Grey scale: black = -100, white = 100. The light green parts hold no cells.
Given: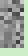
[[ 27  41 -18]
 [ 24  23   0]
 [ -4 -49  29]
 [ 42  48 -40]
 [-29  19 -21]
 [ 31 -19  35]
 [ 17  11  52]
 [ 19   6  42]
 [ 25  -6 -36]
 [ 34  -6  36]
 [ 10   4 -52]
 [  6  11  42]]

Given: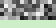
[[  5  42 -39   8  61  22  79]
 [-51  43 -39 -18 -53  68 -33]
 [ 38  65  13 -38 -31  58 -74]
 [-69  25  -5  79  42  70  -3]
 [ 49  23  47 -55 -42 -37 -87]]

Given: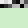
[[ 87  85 -92 -33]
 [-92 -32  48  26]]

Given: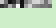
[[ 57 -88 -12  -5  64  45  42]
 [-61  37  94  26  10  -9 -17]]

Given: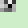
[[ 52  87]
 [ 62 -97]
 [ 20 -25]]

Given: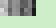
[[ 43  -7  11 -24 -68]
 [ 35  -6   6 -26 -58]
 [ 72 -24   9   3 -82]
 [ 57 -11  14 -17 -79]]
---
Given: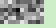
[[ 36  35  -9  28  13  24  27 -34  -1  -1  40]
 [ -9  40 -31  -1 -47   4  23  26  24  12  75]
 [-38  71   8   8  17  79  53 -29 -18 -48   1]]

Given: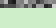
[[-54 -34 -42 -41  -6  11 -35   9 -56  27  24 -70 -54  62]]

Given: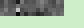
[[-38 -21 -33 -35 -10 -25 -24 -27 -26 -18  -9 -26 -28 -37 -24 -31]
 [ -8 -22 -24 -25 -93 -33 -68 -38 -48 -69 -59 -40 -37  -9 -25 -12]]

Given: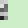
[[ 74 -15]
 [ 50  58]]

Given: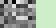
[[-61  37   7  77 -56 -42 -47  66  52]
 [-50  33 -23  67 -25  -1 -16  24   8]
 [ 22 -50 -12 -17  -4   2  -4  14  19]]

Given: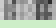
[[ 60   1  12   3  53  32  51  32  45 -40  16 -30  16  38]
 [ 69   1  31 -25  44  21  39  52  30 -39 -17 -31 -32  36]]

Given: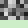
[[-58 -38  47  37 -30 -71  29]
 [-67  71 -31 -58  10 -29 -77]]
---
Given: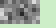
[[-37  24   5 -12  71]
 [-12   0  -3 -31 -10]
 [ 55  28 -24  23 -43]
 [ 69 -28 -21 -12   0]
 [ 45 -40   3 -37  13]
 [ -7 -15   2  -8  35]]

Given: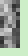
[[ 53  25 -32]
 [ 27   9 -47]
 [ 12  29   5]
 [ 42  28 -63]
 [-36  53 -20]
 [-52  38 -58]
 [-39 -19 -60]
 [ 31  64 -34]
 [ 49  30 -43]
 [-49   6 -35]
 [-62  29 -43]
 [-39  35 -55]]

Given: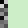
[[-97]
 [ 66]
 [-31]
 [ 14]
 [-88]
 [-16]
 [ -3]]

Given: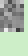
[[ 52 -38  35]
 [ 60  10  22]
 [ -6 -29  17]
 [-22  34  -6]
 [ 12  25  10]
 [ -7   1  14]
 [-10 -20  11]
 [  7  29 -53]]

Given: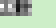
[[ 10  23 -64 -16]
 [100  88 -81 -48]
 [ 36  49 -87 -24]
 [-18  -8 -34  -9]]

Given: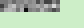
[[ -4  10   6  19  15   5 -46 -29]
 [-49  36   9 -13  19  16  17  16]
 [-10  43 -10 -89   8  38 -11 -15]]

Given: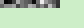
[[ 16 -88  36 -25 -90  84  -8 -58]
 [-17  13 -44 -20  23   7  50 -61]]

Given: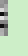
[[ 20]
 [ 14]
 [ 68]
 [-88]
 [ 76]
 [  5]
 [-88]
 [ 35]
 [ 39]]
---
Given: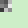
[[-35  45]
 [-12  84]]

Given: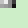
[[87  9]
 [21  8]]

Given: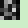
[[ 17  42]
 [  5 -82]]

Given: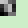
[[ 47 -22]
 [  4  47]]

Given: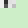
[[-63  75]
 [-30  80]]

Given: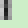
[[-62  25]
 [-48  16]]

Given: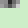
[[ 10 -68]
 [  4 -33]]
